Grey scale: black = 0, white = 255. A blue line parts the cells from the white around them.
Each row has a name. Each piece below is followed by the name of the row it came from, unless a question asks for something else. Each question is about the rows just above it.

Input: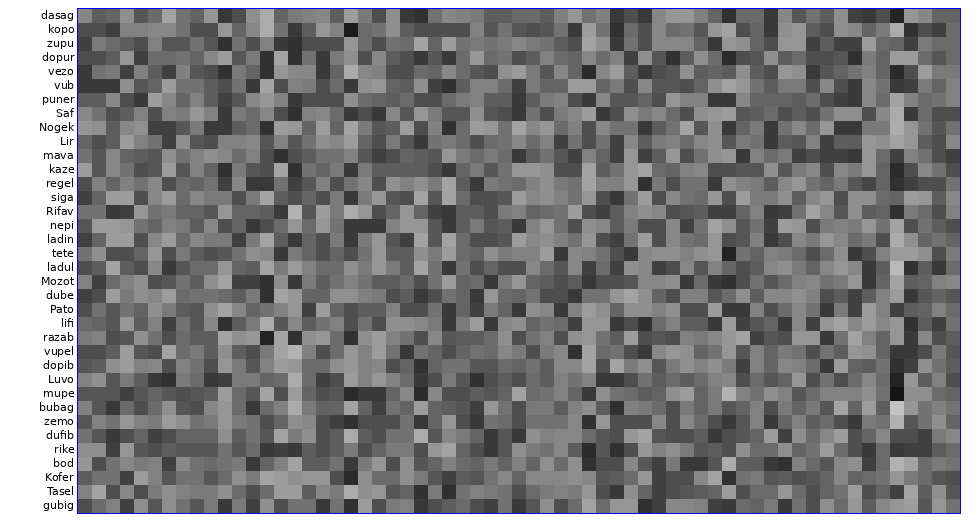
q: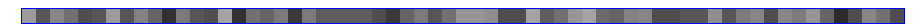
kaze
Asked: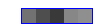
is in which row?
tete
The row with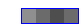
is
Tasel
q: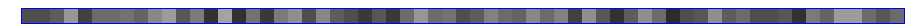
dopur
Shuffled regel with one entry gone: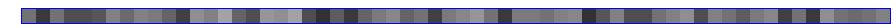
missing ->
[70]

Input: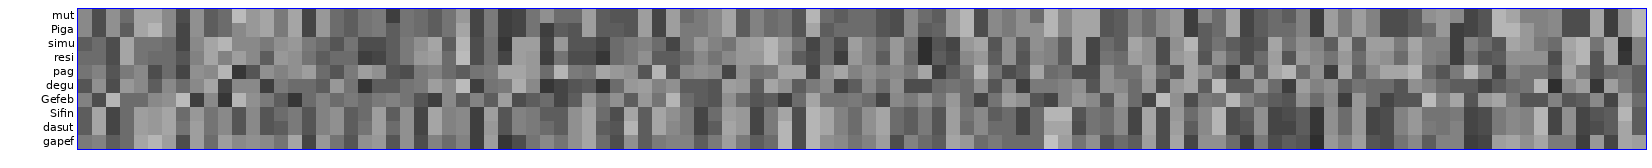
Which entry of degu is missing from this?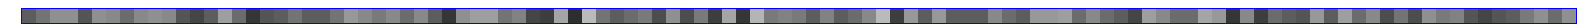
[173]
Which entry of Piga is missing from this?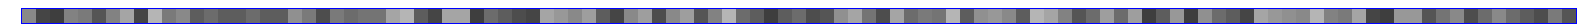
[100]
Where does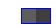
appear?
Gefeb
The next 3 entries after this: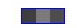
[93 85 46]
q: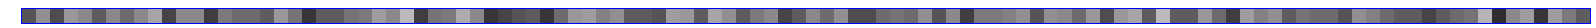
degu
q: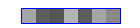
dasut

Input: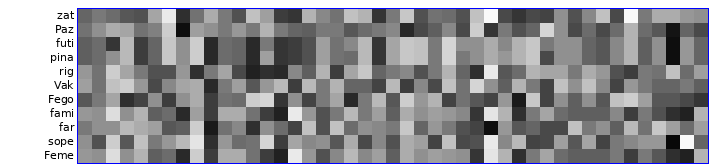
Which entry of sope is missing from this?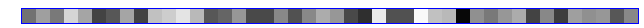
[108]
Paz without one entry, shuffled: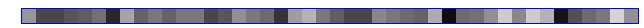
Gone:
[128]
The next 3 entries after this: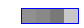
[101 151 121]

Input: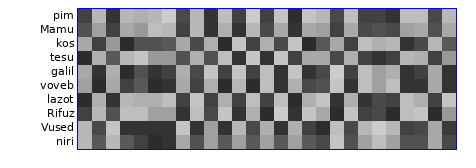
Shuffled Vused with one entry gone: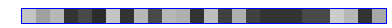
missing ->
[59]
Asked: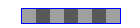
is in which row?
niri

